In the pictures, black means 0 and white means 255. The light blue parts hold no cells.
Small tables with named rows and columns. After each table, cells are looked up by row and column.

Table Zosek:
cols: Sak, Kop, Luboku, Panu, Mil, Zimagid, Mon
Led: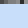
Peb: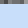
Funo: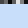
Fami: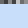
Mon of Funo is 18
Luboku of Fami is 140
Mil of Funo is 226
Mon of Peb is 157
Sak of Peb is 112
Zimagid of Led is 46
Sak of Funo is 69
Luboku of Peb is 131
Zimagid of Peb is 98
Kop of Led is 102
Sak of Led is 75
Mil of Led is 140
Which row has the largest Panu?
Led

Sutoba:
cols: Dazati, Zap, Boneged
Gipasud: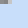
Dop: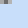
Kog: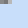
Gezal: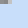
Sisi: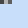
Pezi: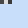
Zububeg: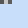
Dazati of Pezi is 72
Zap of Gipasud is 134
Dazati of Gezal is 144
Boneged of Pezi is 59
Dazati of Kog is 137
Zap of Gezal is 137
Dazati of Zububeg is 86
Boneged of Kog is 184
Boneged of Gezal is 195
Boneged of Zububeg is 93
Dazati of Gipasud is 142
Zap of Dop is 109
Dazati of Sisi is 70
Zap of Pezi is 222
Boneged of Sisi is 95
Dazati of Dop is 169
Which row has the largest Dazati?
Dop

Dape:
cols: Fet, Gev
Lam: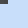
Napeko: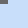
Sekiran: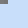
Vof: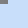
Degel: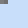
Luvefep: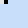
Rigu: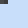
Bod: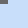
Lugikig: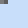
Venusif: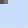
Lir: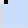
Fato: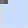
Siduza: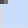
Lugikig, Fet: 123
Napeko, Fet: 105
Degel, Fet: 124
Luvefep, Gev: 3
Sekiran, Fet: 122
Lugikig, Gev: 94
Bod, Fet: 105
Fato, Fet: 111
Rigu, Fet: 73
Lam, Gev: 71
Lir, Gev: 3
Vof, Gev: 125
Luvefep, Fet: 229
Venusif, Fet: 84
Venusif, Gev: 122

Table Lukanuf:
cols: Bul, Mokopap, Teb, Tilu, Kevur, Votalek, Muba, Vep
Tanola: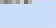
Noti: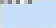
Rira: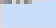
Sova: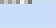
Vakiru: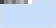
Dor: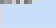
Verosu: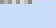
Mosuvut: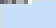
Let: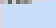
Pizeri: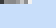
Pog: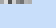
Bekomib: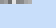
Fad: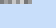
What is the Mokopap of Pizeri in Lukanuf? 140
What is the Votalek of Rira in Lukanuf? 208
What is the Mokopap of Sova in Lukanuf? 202
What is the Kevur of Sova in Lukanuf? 147
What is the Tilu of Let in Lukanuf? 209
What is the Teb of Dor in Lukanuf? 152
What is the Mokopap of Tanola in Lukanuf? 130
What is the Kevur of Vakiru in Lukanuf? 158
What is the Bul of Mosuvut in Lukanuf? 100
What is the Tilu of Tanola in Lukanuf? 184
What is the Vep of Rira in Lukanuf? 170
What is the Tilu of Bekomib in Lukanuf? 226
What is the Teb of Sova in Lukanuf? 155
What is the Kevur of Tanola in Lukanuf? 154
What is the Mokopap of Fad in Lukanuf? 162
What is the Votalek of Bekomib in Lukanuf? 138

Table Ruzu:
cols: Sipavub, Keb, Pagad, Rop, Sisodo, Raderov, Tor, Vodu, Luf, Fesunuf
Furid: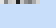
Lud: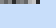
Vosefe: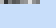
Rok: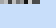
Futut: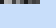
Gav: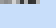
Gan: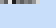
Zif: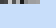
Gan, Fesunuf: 217
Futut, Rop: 64
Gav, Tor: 180
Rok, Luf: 74
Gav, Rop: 209
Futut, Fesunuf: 75
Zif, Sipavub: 64
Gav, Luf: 54
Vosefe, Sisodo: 97
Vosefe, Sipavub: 180
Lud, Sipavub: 132
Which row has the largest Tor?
Gav

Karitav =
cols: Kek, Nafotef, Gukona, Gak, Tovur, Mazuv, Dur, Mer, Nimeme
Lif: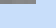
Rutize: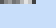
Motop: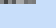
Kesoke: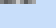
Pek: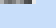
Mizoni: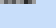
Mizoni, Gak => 86
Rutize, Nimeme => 65
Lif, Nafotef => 129
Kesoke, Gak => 134
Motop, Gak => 90
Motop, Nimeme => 122
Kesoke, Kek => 130
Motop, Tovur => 170

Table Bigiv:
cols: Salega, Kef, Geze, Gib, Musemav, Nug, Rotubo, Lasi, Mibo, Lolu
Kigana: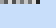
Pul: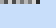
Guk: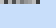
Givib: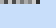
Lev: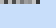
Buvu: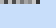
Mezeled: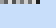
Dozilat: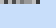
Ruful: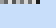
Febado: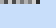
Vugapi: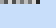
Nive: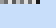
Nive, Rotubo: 222
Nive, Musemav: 193
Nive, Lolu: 25
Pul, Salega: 165
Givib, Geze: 199
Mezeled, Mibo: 220
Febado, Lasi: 128
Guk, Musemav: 170
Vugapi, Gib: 79
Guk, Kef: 64
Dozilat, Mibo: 191
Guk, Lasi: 160
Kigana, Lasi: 115
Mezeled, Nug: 118
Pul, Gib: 76
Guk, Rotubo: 149
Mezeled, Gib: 82
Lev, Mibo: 196
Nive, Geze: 226

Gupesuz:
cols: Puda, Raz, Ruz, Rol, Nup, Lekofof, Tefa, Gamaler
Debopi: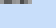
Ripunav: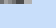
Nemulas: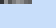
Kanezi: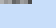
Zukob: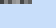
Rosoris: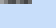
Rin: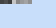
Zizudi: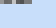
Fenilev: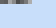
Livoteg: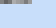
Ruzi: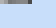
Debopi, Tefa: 121
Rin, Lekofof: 153
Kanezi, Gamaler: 77
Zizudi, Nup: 92
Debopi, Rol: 147
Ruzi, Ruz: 117
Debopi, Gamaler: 164
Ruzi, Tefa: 134
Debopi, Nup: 154
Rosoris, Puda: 160
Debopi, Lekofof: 77
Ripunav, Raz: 161
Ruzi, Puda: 177
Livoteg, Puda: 131
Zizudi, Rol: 193
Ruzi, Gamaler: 75
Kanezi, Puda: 177

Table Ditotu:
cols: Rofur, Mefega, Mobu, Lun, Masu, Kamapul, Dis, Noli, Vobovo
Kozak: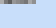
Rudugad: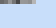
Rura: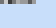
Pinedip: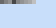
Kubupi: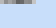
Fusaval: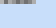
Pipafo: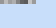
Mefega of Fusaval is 114
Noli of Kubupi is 139
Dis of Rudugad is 150
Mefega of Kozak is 120
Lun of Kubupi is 145
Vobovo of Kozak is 143
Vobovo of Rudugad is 181
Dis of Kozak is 118
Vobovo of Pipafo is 154
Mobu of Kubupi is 163
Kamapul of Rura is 153
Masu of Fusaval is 112
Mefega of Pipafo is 189
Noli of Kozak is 168
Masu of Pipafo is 132
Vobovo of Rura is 154
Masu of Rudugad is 73
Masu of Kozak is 139

